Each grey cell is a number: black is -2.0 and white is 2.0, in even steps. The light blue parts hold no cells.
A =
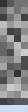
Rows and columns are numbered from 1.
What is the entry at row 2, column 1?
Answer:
-0.4
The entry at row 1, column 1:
-1.2
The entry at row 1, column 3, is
-0.2
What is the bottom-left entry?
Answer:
-1.0
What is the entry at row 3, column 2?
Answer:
-0.2
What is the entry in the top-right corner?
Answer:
-0.2
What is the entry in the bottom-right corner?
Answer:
-0.6
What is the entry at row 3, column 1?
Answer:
-1.0

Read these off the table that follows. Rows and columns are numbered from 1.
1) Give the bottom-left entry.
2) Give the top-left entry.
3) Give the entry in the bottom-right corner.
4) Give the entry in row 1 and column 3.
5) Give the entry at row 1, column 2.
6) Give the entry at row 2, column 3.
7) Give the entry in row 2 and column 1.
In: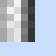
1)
0.6
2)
0.6
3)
-1.2
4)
1.8
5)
1.0
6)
1.4
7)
0.8

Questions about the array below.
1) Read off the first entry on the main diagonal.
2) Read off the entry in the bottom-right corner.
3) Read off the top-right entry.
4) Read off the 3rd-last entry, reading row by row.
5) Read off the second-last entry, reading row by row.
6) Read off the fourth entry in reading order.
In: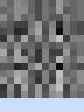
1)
0.0
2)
-0.4
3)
-0.2
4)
-0.8
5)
-0.2
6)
0.0

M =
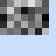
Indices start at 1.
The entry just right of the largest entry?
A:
0.5
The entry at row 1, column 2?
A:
0.1
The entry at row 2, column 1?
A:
-0.1
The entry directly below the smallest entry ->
-1.3
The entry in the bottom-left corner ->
0.1
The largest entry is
1.5
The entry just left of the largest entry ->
0.7
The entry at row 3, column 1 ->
-1.7
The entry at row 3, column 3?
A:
0.5
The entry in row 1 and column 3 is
1.1

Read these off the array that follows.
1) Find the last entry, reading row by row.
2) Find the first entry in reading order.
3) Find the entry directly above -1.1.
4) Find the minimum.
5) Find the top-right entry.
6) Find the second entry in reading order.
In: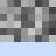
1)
0.9
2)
0.7
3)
-0.7
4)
-1.1
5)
0.9
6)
-0.1

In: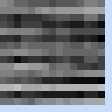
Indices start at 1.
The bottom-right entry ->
0.6
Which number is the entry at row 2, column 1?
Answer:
0.0
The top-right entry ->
-0.2
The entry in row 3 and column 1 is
-1.0
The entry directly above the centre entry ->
-0.4
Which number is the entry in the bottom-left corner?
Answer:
-0.2
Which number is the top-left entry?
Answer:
0.2
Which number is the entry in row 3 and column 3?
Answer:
-1.6
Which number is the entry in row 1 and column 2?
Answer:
0.0
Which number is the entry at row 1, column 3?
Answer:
-0.4
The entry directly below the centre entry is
-1.2
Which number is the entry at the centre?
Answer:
-0.4

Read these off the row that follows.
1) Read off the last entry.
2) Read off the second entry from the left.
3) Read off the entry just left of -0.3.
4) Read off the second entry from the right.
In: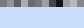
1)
0.1
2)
0.3
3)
0.7
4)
0.9

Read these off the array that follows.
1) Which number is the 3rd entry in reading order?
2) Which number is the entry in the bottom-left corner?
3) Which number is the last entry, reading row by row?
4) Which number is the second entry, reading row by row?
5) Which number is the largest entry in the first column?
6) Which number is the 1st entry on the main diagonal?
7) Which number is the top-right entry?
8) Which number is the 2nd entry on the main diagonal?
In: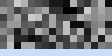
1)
1.2
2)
-0.4
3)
-0.2
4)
-0.2
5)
0.4
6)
-0.4
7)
-1.8
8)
0.0

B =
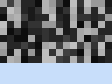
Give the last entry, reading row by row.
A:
-1.4
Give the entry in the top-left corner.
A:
0.6
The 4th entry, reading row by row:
-1.4
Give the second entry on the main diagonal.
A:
1.0
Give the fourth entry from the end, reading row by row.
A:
0.8
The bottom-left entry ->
-1.6
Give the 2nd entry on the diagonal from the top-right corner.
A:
0.8
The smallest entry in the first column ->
-1.8
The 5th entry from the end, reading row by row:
-1.0
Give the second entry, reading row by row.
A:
-1.0
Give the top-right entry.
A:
-1.6

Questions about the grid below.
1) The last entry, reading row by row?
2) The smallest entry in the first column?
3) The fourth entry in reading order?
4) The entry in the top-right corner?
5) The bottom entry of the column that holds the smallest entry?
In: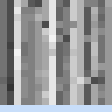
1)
0.4
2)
-0.4
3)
0.6
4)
0.6
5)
-0.8

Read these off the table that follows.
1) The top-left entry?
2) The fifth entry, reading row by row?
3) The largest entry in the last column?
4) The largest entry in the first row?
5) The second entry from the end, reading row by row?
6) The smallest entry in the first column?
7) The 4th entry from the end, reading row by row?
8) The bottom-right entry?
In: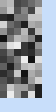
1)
0.7
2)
-0.3
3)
1.5
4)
0.9
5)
1.5
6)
-1.7
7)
0.5
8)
-1.5

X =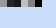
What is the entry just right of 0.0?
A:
-2.0
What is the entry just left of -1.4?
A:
0.4

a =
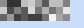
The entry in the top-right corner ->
0.0
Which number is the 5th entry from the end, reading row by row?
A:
-1.0
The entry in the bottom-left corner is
-0.4
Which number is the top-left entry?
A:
0.2
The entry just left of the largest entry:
-0.2
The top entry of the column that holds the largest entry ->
1.0
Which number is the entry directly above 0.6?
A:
0.4
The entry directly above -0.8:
-1.2
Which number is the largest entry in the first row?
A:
1.2
